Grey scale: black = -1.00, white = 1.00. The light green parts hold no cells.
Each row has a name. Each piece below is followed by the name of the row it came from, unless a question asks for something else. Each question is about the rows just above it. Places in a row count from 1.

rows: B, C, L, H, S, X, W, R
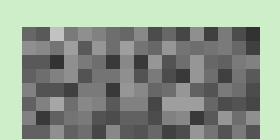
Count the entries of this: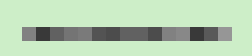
15
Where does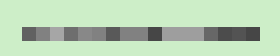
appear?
X
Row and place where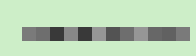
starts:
L, 5
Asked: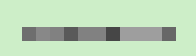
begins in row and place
X, 4
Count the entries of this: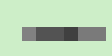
6

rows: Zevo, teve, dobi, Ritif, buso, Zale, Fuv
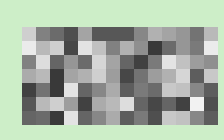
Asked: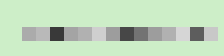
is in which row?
Ritif
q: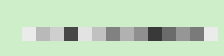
teve

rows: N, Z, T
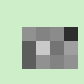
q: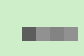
T
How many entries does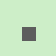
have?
1
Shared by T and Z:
[-0.27]
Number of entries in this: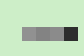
4
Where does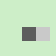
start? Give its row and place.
Z, 1

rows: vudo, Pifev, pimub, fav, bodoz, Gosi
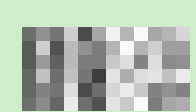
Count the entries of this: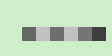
6
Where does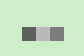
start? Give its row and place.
pimub, 3
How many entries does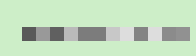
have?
12
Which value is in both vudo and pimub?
[0.14]
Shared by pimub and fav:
[0.73]
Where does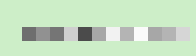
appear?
vudo

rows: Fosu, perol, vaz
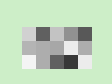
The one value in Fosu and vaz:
[-0.25]
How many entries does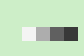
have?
4
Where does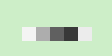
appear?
vaz
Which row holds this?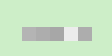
perol
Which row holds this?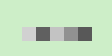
Fosu

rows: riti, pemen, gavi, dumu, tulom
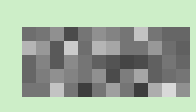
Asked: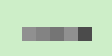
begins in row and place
dumu, 3
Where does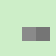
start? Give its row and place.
gavi, 4
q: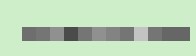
riti
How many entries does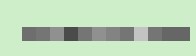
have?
12
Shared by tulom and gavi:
[-0.08]
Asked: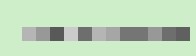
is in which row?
pemen

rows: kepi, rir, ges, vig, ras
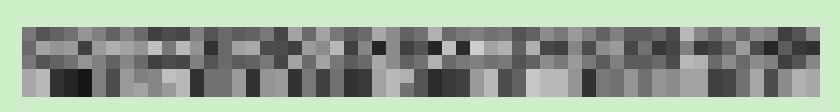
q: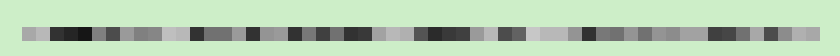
vig
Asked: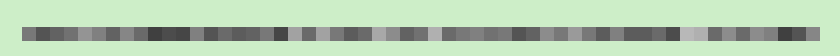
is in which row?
ges
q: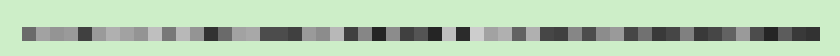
rir
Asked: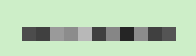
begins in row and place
rir, 19
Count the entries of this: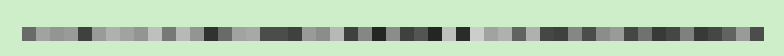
53
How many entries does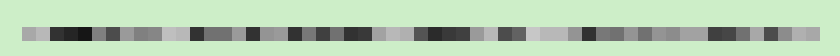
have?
57
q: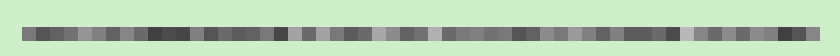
kepi

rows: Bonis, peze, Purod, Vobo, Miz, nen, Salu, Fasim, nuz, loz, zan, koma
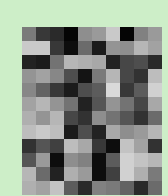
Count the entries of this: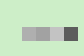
4
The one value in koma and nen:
[0.27]
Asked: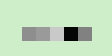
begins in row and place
Bonis, 5
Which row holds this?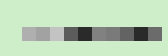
koma
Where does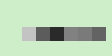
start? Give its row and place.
koma, 3

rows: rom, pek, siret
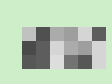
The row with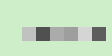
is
rom
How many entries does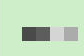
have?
4
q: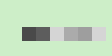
pek
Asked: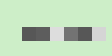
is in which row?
siret
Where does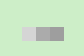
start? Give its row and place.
pek, 3

